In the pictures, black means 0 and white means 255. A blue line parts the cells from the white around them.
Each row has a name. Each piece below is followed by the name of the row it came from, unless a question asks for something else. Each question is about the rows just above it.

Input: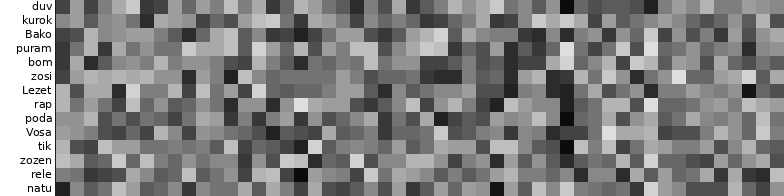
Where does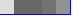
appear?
rap
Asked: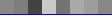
rele
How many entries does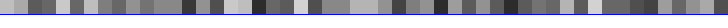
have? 52
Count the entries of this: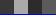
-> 4
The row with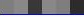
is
Vosa

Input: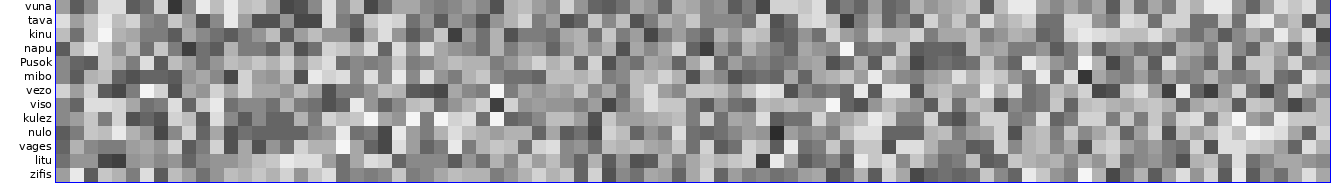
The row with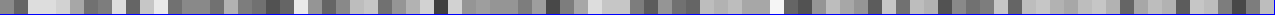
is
viso
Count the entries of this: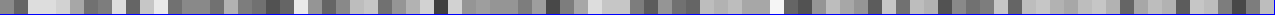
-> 91
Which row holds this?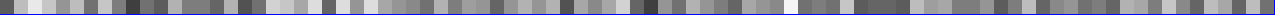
napu
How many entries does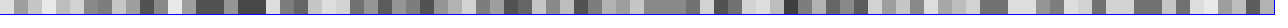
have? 91
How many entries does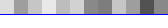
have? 12
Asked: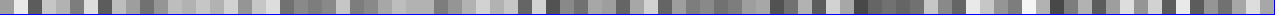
zifis

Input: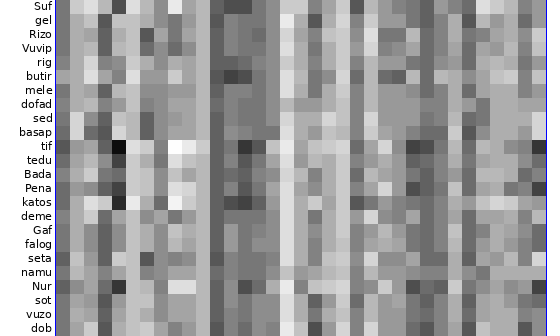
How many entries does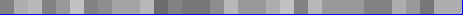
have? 33
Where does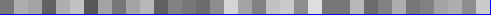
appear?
Rizo

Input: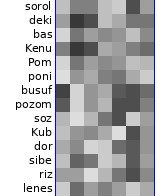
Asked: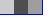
sorol
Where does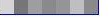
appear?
bas
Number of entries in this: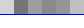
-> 6
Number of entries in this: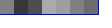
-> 7
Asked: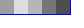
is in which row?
riz
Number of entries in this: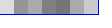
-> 7
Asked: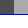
Kenu

